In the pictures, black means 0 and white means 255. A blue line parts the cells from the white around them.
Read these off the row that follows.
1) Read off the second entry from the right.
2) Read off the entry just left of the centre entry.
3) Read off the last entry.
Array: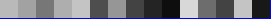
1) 196
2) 150
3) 24

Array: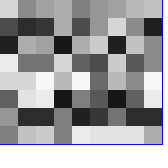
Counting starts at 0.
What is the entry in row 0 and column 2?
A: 161
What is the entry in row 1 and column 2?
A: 54
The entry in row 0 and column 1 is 139
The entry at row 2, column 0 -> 32
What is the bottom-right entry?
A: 173
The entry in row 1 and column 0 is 76
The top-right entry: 194
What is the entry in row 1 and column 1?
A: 44
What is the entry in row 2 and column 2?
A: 161
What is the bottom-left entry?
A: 127
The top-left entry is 214

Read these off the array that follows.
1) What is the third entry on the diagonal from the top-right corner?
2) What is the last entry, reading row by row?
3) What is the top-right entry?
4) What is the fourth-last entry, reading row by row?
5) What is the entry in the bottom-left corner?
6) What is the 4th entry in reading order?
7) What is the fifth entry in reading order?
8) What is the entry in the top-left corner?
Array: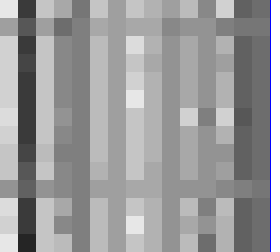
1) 178
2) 109
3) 109
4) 109
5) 231
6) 168
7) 118
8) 231

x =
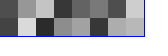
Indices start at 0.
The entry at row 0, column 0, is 78
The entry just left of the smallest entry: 218
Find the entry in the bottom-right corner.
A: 184
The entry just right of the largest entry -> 43
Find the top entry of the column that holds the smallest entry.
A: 196

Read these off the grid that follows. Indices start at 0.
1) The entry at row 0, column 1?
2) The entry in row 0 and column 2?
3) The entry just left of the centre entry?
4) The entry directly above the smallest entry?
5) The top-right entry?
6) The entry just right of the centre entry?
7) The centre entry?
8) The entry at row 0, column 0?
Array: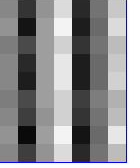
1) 52
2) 147
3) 158
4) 62
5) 200
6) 29
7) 231
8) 135

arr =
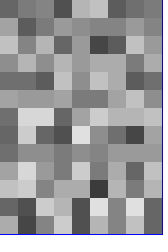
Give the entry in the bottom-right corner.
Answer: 102
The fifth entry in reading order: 181
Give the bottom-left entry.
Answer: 172
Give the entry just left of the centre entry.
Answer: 102
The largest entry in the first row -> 193
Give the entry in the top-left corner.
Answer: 102
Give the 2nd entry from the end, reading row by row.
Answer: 193
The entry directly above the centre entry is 123
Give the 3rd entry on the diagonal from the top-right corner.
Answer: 92
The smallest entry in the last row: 70
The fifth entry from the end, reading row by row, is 80
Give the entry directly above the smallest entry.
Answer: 123
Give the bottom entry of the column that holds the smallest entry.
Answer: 181
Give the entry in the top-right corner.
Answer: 123
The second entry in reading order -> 123
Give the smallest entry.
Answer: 59
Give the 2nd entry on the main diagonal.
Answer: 92
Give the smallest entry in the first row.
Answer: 80
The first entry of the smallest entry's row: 193
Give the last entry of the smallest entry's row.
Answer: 181

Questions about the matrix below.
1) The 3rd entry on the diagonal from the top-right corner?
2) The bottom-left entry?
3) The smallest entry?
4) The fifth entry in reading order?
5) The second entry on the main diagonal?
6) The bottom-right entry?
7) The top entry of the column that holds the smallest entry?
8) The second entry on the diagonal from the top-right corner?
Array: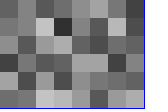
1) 77
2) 110
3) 48
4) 142
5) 131
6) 173
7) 110
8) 184
